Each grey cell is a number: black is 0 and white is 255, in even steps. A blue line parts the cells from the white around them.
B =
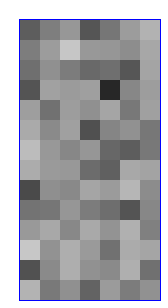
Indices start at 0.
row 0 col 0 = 93
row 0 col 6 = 178
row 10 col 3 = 169
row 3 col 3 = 159
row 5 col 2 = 160
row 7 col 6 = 163
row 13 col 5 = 124
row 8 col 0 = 74
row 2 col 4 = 111
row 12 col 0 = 81
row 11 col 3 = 154
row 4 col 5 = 120
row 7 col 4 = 96
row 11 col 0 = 199
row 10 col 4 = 147
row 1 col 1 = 156
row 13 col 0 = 179
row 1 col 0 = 125
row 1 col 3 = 152
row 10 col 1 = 168
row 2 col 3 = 105
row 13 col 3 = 99
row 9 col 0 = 115
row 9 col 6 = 135
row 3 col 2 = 155
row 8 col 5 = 182
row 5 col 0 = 170

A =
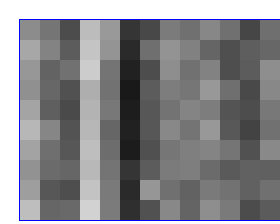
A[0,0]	140
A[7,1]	107
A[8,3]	195
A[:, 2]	[76, 92, 113, 81, 74, 83, 87, 102, 78, 105]
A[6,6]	80
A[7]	[146, 107, 102, 184, 116, 53, 92, 123, 126, 107, 90, 97, 96]
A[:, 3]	[188, 196, 204, 174, 179, 183, 190, 184, 195, 210]
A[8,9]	122
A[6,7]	118
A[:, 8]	[112, 129, 113, 118, 132, 116, 127, 126, 98, 100]
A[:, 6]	[72, 111, 77, 92, 87, 87, 80, 92, 150, 81]
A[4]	[164, 95, 74, 179, 120, 29, 87, 115, 132, 125, 84, 77, 120]
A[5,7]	136
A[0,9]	135
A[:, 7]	[123, 147, 142, 125, 115, 136, 118, 123, 112, 136]
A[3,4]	114
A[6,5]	28
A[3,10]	111
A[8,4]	122
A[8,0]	158
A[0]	[140, 117, 76, 188, 153, 53, 72, 123, 112, 135, 112, 70, 111]
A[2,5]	33
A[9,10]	122

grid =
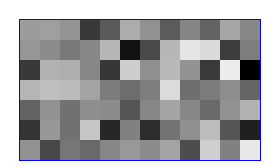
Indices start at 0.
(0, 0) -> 156
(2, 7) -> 185
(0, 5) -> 172
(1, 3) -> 135
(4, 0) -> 98
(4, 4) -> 140
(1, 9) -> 218
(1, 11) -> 125
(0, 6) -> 145
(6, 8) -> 77
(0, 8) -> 132
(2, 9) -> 58
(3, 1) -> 191
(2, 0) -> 57
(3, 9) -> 123
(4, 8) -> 135
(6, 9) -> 207
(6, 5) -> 152
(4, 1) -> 146
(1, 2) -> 121
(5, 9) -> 188
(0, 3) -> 57
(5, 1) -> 151
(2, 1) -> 178
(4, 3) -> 142
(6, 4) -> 135
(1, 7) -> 183
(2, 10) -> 236
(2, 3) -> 135

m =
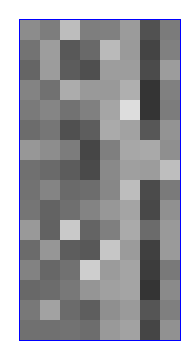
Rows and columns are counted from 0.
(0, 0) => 140
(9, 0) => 117
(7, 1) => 106
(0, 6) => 81
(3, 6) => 52
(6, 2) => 124
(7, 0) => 112
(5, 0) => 108
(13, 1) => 108
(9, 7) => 144
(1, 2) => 88
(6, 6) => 169
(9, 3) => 131
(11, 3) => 88
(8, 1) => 132
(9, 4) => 151
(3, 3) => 153
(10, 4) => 127
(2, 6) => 75
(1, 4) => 186
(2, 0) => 101
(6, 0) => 151
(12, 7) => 121
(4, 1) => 133
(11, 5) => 155
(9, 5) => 164
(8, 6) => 75
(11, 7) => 154
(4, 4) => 165
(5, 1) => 118
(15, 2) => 114
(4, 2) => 114
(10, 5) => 170
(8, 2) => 106
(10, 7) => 153

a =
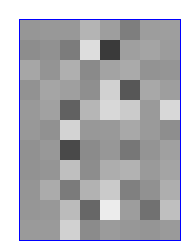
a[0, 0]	150
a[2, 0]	166
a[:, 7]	[158, 156, 149, 158, 216, 142, 160, 164, 174, 191, 154]
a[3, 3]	143
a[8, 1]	171
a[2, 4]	163
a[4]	[153, 161, 97, 182, 216, 203, 154, 216]
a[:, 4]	[158, 58, 163, 209, 216, 153, 151, 173, 202, 236, 155]
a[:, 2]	[152, 124, 175, 159, 97, 211, 73, 191, 123, 187, 209]
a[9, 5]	157
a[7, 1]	149
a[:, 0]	[150, 141, 166, 146, 153, 152, 145, 146, 149, 150, 154]
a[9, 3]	103
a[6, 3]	139
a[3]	[146, 165, 159, 143, 209, 87, 168, 158]
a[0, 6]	157
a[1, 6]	164
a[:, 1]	[152, 145, 148, 165, 161, 145, 152, 149, 171, 152, 154]
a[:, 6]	[157, 164, 147, 168, 154, 154, 148, 154, 145, 113, 149]

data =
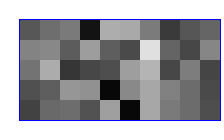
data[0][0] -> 87
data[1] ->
[131, 136, 92, 157, 94, 74, 224, 100, 71, 134]
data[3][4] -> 8
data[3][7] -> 129
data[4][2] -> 109
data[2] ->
[115, 172, 54, 71, 78, 158, 180, 71, 125, 69]
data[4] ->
[66, 105, 109, 82, 159, 8, 167, 122, 108, 78]
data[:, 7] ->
[58, 100, 71, 129, 122]
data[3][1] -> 94
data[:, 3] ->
[19, 157, 71, 145, 82]
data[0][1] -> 110

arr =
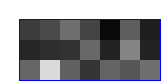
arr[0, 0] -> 60
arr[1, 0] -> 38
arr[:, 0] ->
[60, 38, 102]
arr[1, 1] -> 46
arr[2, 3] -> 53
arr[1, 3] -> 104
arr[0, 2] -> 111

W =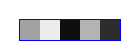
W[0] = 161
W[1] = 236
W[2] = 15

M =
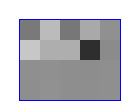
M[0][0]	121
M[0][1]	187
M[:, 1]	[187, 174, 144, 145]
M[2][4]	143
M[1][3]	46

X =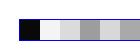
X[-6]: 9
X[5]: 169
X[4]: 216
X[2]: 219

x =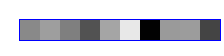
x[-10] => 137
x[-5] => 232
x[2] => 127
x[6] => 2
